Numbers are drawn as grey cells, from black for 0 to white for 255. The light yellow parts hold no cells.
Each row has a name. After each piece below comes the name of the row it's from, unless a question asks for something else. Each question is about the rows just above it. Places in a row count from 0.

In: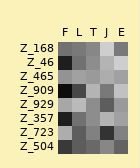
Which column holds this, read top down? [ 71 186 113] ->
L
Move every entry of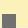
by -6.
[107]
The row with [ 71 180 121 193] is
Z_909
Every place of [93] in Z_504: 1
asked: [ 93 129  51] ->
Z_723

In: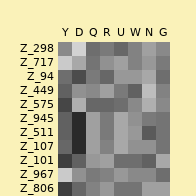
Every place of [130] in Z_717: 5
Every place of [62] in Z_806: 0

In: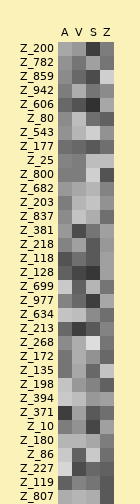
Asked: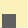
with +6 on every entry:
[103]
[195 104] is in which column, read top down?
A

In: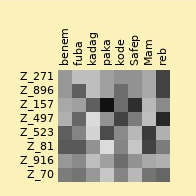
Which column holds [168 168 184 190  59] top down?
Mam
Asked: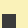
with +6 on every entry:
[65]
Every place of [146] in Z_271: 4 5
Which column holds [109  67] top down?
kode
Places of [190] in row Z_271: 1 2
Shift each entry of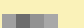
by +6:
[166 115 152 174]

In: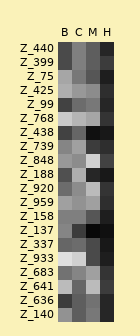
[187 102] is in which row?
Z_641
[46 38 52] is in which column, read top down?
H
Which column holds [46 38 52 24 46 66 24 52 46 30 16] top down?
H
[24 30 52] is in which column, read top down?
H
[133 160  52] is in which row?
Z_683
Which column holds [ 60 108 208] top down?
C
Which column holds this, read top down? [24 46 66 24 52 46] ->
H

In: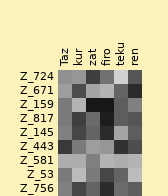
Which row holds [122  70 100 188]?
Z_53
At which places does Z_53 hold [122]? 0 2
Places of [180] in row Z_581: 3 5
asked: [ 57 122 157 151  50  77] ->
Z_443
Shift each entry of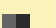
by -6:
[94 37]
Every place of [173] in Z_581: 0 1 4
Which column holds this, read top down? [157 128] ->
zat

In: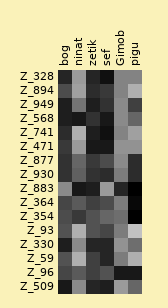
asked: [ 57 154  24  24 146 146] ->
Z_471
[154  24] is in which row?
Z_471
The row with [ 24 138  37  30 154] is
Z_509
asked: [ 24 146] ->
Z_471
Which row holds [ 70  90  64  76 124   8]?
Z_364
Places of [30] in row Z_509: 3

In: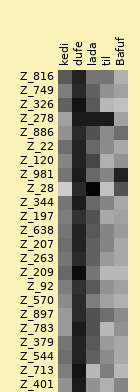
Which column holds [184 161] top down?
Bafuf
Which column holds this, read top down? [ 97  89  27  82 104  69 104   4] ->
lada
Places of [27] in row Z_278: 1 2 3
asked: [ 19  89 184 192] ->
Z_326
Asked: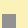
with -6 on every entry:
[140]
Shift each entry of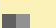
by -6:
[ 91 140]
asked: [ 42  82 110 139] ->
Z_897

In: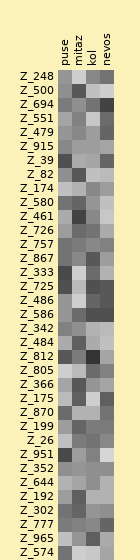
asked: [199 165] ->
Z_574
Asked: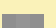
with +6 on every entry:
[149 155 149]

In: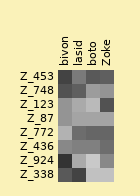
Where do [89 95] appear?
Z_453
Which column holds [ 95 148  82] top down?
Zoke
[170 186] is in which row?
Z_123
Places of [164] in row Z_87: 1 2 3
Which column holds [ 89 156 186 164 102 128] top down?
boto

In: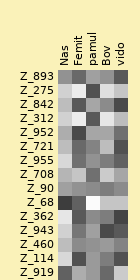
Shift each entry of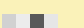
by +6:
[215 242  95 236]
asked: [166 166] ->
Z_952
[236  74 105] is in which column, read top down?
Femit
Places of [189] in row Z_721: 0 3
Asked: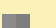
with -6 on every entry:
[133 119]
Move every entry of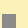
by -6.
[133]
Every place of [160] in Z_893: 2

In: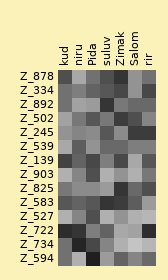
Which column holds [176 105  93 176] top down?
Salom
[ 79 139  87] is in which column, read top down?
Pida

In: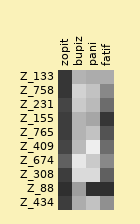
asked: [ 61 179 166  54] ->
Z_155
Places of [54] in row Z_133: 0
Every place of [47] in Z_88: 0 2 3
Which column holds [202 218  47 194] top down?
pani
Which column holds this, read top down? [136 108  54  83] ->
fatif
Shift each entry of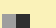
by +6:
[164  53]

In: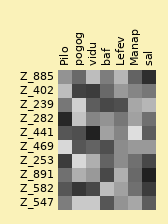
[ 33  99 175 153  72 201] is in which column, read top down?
vidu
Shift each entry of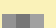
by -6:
[141 113 155]
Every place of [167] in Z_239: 5
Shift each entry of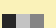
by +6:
[ 45 201 139]

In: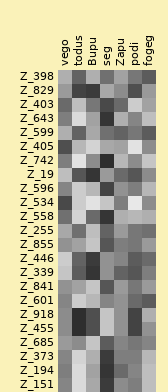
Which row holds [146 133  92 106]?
Z_446
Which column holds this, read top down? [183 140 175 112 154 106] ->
fogeg

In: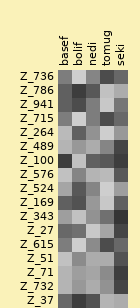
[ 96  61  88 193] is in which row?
Z_786
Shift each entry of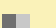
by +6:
[118 206]

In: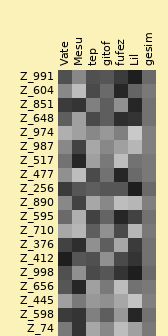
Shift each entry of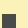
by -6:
[68]
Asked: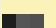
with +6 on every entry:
[36 92 86]
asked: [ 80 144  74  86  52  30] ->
Z_998
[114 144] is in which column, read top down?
Vate
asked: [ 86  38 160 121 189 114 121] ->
Z_656

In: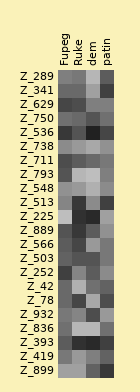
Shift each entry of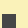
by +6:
[76]
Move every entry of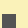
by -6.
[78]
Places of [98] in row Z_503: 0
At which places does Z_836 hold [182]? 1 2
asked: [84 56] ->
Z_889

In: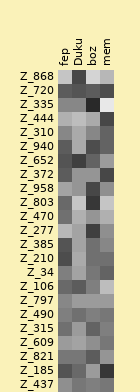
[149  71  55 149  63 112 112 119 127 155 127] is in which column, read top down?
boz
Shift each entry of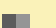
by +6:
[ 98 155]
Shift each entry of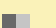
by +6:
[111 203]
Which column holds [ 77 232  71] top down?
mem
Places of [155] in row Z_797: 1 2 3
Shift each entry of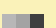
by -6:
[177 157  57]

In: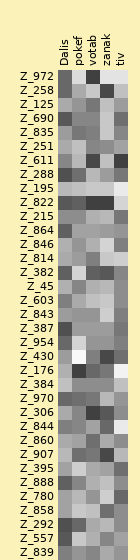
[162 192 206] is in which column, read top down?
zanak
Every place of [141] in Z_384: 1 2 3
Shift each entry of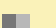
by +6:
[125 190]

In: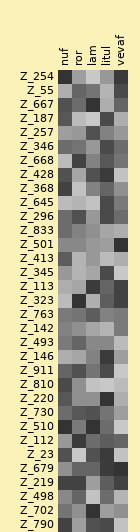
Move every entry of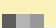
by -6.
[ 87 174 146]
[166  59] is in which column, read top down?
lam

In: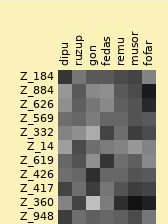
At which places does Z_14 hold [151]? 5
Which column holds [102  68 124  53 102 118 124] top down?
fedas
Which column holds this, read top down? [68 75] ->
musor
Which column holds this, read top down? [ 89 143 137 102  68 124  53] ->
fedas

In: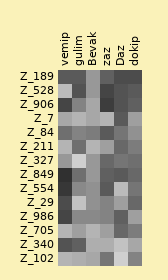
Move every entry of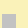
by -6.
[188]
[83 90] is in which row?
Z_528

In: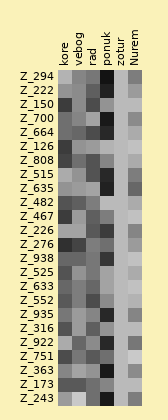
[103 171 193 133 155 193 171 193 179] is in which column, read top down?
Nurem
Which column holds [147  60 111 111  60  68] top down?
kore

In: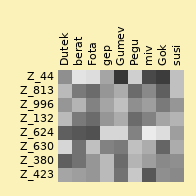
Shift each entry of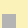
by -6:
[174]
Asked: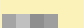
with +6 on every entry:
[171 198 149 164]

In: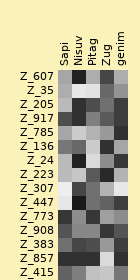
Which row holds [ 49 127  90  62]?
Z_917
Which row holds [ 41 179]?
Z_223
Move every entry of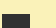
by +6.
[55 55]
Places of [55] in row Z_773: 0 2
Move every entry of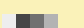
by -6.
[232  64 106 173]
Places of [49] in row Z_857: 0 1 2 4

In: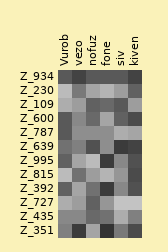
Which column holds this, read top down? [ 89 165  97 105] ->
nofuz
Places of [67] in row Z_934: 1 5
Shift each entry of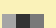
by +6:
[171  57 127]
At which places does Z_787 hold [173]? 4

